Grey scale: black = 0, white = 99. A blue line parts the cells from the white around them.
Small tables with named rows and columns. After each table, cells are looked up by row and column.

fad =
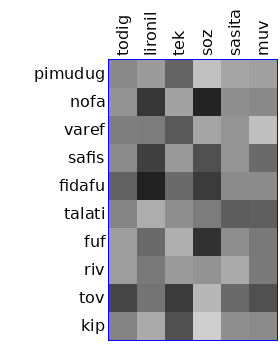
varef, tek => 35
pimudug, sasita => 64
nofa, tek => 63
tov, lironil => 45
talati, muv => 37
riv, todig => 61
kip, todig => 51
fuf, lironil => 41
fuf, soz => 19
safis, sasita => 58
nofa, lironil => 21
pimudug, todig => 53
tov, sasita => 41
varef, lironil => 48
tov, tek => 23
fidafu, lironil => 13
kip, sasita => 55
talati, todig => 52

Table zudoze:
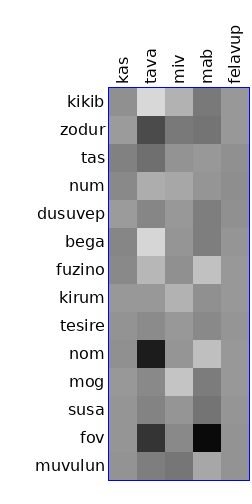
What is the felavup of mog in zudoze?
59
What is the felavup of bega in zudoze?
58
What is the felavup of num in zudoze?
55
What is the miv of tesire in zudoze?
59
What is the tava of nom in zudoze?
11
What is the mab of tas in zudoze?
59
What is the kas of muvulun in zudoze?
57
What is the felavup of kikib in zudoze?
59
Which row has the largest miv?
mog

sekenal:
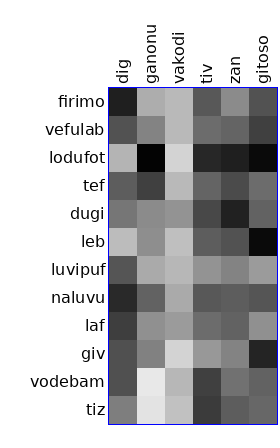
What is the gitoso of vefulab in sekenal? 25
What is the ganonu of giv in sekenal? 50
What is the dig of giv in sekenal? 31
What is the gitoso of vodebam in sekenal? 38
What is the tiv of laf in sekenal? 42
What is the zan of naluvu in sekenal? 36
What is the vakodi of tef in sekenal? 72
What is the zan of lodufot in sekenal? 12
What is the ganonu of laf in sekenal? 56
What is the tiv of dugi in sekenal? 28

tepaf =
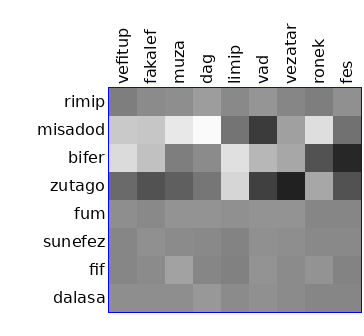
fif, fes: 51
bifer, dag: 54
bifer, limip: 87
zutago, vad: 25
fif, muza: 63
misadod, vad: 23
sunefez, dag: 53
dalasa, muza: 55
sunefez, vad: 56
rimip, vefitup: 49
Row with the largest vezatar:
bifer

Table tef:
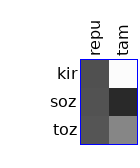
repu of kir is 31
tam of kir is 98
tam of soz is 16
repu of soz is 32
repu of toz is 33
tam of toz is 52
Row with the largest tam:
kir

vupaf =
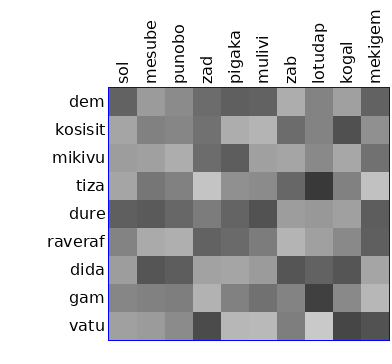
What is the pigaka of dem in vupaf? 37
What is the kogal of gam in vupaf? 53
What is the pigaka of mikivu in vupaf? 36
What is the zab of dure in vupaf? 61
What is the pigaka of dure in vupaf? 39
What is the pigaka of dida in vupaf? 64
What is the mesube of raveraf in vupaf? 66
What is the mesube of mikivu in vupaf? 62
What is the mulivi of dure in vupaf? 32
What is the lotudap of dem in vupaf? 51
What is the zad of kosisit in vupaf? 44
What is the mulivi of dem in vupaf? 38
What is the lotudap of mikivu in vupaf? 53
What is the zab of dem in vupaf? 67
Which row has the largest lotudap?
vatu

